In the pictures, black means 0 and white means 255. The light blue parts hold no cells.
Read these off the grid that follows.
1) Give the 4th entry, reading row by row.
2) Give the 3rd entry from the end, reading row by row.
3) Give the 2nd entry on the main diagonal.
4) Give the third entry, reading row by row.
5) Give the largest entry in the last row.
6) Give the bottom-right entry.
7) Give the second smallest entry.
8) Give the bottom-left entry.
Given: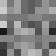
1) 106
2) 175
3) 147
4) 162
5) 187
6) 175
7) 39
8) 53

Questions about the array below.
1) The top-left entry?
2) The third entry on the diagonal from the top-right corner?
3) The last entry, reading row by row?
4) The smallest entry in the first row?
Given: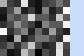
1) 174
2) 47
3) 61
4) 17

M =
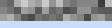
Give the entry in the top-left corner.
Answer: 117
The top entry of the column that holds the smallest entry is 61
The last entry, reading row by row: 117
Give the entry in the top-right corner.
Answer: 189
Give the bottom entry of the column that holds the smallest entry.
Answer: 159
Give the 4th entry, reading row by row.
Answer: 204
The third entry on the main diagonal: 133

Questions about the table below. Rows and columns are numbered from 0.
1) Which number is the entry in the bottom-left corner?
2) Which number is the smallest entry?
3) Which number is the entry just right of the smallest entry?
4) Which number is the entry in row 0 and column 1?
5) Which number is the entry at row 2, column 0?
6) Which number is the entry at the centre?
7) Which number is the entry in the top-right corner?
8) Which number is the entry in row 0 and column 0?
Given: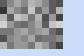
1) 180
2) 53
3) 166
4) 136
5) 180
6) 136
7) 81
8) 93

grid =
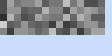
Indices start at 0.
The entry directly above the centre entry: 133
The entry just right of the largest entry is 92
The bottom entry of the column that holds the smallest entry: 133
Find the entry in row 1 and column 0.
78
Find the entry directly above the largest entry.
46
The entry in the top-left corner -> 78
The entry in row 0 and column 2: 119
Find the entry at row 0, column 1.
162
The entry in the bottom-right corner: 162
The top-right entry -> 104
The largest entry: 205
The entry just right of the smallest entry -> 178
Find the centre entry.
119
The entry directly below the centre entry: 62

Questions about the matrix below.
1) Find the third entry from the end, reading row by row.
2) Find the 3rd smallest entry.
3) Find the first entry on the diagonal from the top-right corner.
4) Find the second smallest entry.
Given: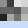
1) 168
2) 86
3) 212
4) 60

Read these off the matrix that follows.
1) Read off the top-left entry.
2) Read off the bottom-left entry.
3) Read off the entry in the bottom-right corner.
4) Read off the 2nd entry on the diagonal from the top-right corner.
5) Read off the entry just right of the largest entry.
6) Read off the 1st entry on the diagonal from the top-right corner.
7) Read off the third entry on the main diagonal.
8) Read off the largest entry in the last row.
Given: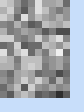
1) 207
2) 123
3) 91
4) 123
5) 107
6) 107
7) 107
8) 191

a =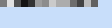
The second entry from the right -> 188
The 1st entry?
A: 124
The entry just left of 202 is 140
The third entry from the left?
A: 82
